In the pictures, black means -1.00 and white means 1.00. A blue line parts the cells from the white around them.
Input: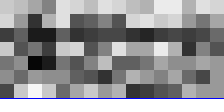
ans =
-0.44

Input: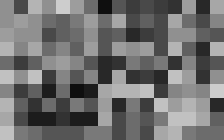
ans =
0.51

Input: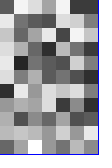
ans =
-0.19

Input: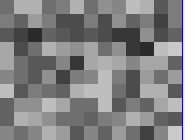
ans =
0.05

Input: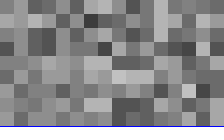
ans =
0.21
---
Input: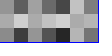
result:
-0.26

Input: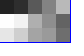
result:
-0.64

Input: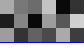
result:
-0.06

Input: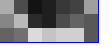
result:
-0.40

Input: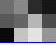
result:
0.07

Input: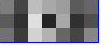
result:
-0.46

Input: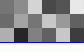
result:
0.10

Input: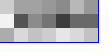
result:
0.27

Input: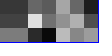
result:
-0.57
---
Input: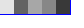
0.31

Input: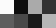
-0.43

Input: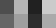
0.25

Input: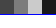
-0.03

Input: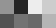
-0.10

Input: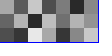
-0.58

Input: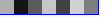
-0.49
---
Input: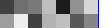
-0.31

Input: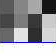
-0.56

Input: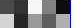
-0.26

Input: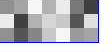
-0.33

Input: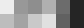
-0.24

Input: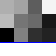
-0.17

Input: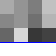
-0.12
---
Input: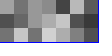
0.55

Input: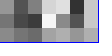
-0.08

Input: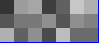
-0.24

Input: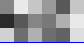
-0.14

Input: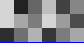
-0.12

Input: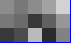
-0.40

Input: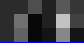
-0.23
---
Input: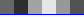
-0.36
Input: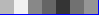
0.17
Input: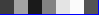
-0.34
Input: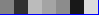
0.72
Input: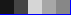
0.06
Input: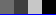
-0.98
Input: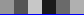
0.38
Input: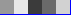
0.65
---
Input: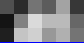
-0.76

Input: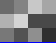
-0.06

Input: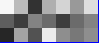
-0.70

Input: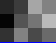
-0.61

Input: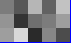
0.24

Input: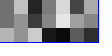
0.42

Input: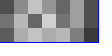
-0.28
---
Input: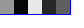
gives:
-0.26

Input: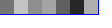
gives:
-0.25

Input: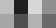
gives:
0.31

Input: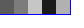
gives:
0.39

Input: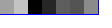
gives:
-0.26

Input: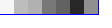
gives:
-0.23

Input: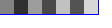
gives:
0.51

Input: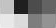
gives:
0.82

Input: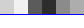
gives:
0.09
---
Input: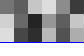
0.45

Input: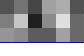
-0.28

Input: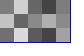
-0.29

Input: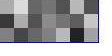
0.45

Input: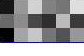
-0.08

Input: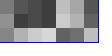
-0.23

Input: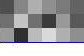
0.70

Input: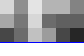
0.22

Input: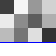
-0.08
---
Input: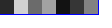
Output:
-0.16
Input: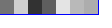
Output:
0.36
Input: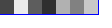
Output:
0.01
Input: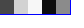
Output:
0.09
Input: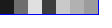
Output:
0.22
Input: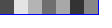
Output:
0.06
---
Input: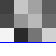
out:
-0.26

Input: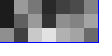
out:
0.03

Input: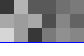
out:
-0.04

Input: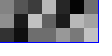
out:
-0.14

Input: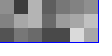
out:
0.12

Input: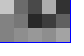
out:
-0.61

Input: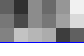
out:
0.89
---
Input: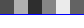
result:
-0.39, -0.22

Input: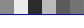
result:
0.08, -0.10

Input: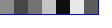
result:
0.09, -0.28

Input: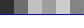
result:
-0.62, 0.04

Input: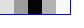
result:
0.76, 0.95

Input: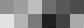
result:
0.14, 0.33

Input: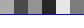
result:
0.34, -0.03

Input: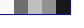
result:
0.95, -0.81
